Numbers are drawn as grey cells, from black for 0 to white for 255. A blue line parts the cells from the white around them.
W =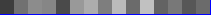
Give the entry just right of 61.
113
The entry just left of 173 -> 153

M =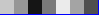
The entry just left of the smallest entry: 151
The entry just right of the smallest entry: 122
